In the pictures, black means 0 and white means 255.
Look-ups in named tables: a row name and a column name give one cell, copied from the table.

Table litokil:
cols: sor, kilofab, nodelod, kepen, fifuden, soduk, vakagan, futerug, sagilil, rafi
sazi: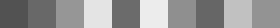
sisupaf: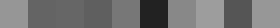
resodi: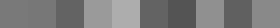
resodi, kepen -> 154
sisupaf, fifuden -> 119
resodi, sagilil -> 96
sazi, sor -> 82
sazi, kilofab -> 104
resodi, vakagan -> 84
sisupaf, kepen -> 95
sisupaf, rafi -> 151
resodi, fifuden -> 173
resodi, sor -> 121
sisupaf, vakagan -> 136
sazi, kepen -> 228
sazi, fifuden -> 107
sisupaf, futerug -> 157
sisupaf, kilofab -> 100
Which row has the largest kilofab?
resodi

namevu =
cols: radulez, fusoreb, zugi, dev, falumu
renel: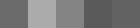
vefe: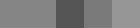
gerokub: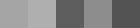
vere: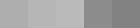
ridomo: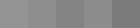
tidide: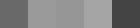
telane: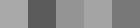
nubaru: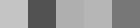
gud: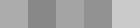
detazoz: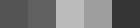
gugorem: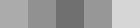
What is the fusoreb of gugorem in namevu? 145
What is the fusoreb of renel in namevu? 171
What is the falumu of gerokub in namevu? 83
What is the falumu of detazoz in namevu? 53
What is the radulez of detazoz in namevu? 84
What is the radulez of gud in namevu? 172
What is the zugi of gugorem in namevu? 112
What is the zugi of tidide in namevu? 150
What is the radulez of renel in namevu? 107
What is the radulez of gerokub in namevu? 165
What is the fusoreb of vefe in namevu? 133
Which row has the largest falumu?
gugorem

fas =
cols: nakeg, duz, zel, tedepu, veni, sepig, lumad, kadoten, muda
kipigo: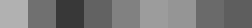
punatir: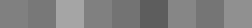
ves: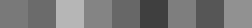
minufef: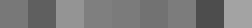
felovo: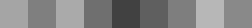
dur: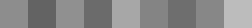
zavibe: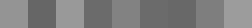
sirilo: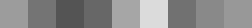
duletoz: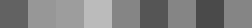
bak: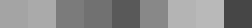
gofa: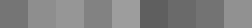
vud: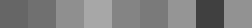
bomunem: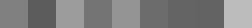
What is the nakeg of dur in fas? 141
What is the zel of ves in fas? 182
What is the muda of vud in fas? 146
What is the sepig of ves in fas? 63
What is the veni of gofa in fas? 157
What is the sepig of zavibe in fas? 107

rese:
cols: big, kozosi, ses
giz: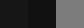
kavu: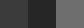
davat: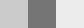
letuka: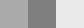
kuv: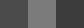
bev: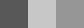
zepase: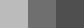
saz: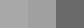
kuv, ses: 60
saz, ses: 106
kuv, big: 75
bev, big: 88
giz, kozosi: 17
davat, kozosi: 117
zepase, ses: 79
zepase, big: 187
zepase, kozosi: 111
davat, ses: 236
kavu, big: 59
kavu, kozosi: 38
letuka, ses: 234
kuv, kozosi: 123
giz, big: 22
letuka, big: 170
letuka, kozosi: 127
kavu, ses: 110
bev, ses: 150
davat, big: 203

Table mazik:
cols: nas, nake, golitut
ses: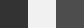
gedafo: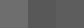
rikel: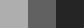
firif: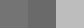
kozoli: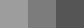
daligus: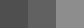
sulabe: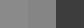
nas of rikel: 174
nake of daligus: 97
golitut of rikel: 37
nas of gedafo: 110
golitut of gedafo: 93
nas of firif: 116
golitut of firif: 189
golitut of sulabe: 61
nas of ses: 51

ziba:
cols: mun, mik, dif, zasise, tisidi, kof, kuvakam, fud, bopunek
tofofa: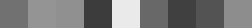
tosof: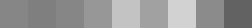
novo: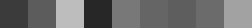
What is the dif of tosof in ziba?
134
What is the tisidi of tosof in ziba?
195
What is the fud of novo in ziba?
107
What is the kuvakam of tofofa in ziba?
64
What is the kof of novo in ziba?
101
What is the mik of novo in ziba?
92
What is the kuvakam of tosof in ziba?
210
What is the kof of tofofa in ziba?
104
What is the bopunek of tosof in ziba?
98
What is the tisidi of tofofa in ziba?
234
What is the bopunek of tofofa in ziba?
141
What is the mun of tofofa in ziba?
113
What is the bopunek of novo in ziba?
162
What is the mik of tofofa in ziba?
148
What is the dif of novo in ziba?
189
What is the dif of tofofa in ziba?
144

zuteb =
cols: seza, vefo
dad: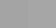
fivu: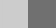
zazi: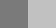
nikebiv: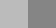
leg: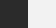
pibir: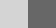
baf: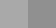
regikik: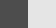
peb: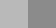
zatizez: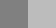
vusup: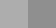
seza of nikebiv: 187
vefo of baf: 144
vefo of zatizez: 188
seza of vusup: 173
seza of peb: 185
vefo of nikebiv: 133
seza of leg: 43
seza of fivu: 204
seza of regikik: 77
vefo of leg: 242
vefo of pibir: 103

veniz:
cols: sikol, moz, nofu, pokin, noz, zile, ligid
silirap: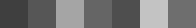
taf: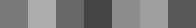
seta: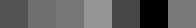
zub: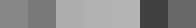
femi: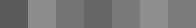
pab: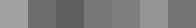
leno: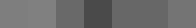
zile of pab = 149
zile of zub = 65
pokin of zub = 177
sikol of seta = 82
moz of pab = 110
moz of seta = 111
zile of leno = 103
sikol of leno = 126
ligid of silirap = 110
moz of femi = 140
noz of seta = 70
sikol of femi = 90
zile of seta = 1
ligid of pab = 115
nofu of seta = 118
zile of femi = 143
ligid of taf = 87
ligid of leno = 116
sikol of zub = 136
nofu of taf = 104
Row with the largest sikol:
pab

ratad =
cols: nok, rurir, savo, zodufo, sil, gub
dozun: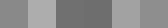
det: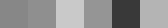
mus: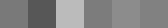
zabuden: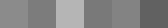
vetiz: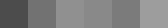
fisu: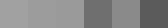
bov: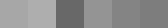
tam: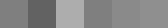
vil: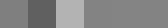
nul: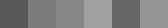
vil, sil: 132
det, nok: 135
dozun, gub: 142
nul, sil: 103
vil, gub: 131
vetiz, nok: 76
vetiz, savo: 144
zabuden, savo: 181
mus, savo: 187
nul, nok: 88
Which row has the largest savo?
det

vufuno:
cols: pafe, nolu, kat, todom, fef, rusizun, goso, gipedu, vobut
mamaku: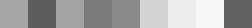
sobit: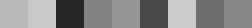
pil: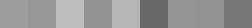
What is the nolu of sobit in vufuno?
200
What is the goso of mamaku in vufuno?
237
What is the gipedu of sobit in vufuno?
109
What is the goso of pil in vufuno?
149
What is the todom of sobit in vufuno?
131
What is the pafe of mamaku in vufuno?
167
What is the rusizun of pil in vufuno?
104
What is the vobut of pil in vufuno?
118
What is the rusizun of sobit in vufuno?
73
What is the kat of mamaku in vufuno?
163
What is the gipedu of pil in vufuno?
145
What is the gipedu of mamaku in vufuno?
247
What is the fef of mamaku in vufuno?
137

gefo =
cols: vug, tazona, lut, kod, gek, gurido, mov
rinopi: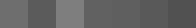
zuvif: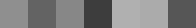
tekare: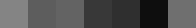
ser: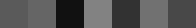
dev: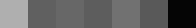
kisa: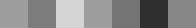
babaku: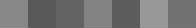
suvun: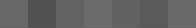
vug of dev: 175
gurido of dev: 89
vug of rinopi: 110
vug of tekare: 132
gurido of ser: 113
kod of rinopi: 97
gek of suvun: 97
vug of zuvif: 143
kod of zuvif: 61
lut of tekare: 99
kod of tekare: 56
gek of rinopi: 95
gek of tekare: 47
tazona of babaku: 89
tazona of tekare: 93
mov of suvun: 105
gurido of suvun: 90
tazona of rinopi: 91
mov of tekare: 111

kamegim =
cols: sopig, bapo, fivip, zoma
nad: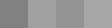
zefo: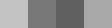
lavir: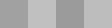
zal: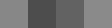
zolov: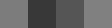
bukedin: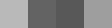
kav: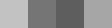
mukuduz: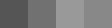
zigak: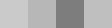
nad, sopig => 129
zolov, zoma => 128
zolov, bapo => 56
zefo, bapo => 120
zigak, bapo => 183
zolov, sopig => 124
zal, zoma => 138
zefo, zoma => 168
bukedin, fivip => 88
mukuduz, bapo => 113
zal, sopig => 135
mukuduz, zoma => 136
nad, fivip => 147
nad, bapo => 161
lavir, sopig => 161
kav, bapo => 117
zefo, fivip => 96
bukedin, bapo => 99
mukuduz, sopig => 85
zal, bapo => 77

